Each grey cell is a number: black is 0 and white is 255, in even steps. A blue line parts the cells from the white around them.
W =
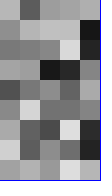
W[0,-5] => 183
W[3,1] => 158
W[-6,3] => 40
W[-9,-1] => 175
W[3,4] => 133
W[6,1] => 97
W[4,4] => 170
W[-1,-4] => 178
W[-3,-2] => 222
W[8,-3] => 153
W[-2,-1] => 35
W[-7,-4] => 126
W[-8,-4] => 181
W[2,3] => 217

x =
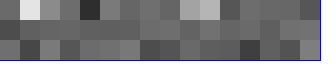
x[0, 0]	106
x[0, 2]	139
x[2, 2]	122
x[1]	[77, 96, 101, 102, 96, 95, 96, 108, 110, 99, 113, 101, 106, 95, 112, 114]
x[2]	[111, 71, 122, 86, 108, 112, 120, 77, 84, 105, 94, 92, 63, 96, 83, 126]
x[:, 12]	[109, 106, 63]
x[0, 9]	163

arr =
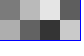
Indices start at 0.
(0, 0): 123
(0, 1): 186
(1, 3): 202

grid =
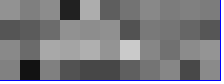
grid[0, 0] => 146
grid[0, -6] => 94
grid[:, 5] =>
[94, 144, 148, 71]
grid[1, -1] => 86
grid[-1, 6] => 95
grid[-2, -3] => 113
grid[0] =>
[146, 127, 140, 33, 173, 94, 115, 136, 124, 128, 124]
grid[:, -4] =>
[136, 121, 134, 116]
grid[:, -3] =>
[124, 117, 113, 134]

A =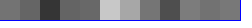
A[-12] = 115
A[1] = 101
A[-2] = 114
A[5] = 200

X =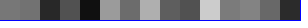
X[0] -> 119
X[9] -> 81
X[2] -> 40
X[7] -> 175

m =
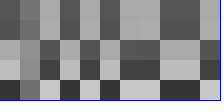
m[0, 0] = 85
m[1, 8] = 83
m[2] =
[171, 143, 84, 171, 84, 170, 85, 84, 170, 170, 84]
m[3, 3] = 188
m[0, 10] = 169
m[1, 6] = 170
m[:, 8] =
[85, 83, 170, 188, 54]
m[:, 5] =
[85, 82, 170, 188, 54]
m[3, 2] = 66
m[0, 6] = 168
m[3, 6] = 67
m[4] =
[53, 112, 200, 54, 200, 54, 199, 200, 54, 54, 200]
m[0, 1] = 117

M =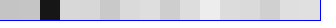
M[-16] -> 196
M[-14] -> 22
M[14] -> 223
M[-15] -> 197
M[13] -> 208
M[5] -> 201

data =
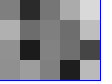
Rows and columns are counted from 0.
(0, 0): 127
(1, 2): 127
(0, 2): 118
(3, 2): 128
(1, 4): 190
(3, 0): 144
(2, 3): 111

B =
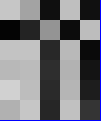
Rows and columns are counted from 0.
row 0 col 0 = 198
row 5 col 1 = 198
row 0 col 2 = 15
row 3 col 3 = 178
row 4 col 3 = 181
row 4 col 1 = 189
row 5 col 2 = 38
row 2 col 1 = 195
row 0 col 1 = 163
